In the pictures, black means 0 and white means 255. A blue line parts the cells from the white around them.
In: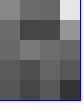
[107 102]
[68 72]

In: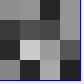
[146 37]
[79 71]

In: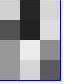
[37 214]
[34 220]

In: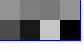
[126 121]
[23 198]

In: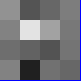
[84 103]
[227 162]

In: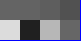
[99 94]
[32 183]

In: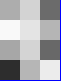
[211 107]
[228 181]

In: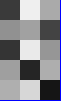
[239 170]
[161 67]
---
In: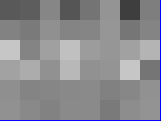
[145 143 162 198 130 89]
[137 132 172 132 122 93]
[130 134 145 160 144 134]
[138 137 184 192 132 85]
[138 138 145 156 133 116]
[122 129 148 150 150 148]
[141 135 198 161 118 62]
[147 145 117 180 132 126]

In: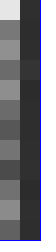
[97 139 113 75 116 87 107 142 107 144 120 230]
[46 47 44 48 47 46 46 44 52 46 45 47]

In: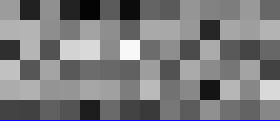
[67 172 193 47 178 156]
[65 177 86 181 180 33]
[96 148 164 82 142 144]
[83 149 89 211 121 34]
[29 166 108 217 163 4]
[106 160 104 139 142 91]
[67 125 97 248 95 12]
[58 186 157 108 169 100]
[119 114 82 142 168 90]
[92 136 170 75 152 149]
[144 20 139 171 38 130]
[112 182 118 89 166 125]
[99 135 163 69 158 153]
[135 217 66 103 179 103]

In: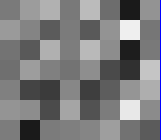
[124 148 128 111 115 154 122]
[26 141 68 157 89 132 156]
[123 75 59 128 176 91 177]
[127 165 135 115 125 123 121]
[133 82 62 142 185 89 187]
[158 124 93 74 141 147 109]
[114 232 149 48 29 239 26]
[91 139 174 197 121 118 147]

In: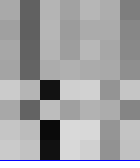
[202 197 168 203 164 167 160 169]
[194 188 99 181 100 98 96 97]
[17 10 189 18 172 180 182 180]
[216 217 160 207 176 158 156 162]
[208 216 178 209 171 183 171 182]
[146 149 172 148 169 167 171 173]
[193 195 133 197 143 137 135 126]

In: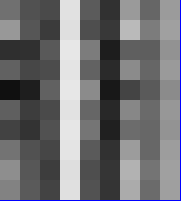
[130 142 115 66 95 16 97 47 152 112]
[90 87 81 51 61 30 71 48 86 81]
[67 61 70 81 74 97 76 89 59 74]
[224 222 228 230 226 231 228 231 223 225]
[82 78 90 117 102 139 98 124 78 91]
[52 53 49 32 40 24 42 29 56 49]
[171 178 156 108 135 68 139 95 186 154]
[107 116 103 103 106 90 102 94 124 102]
[159 160 157 147 151 139 154 146 160 155]
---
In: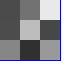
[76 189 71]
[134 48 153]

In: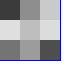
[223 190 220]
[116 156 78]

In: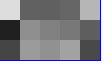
[32 143 129]
[69 155 145]

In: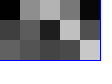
[63 92 30]
[97 83 68]

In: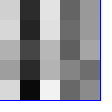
[215 36 224]
[177 69 183]

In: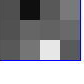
[81 101 98]
[88 117 231]

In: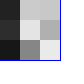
[45 228 176]
[23 134 234]

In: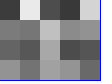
[123 118 192]
[100 87 168]
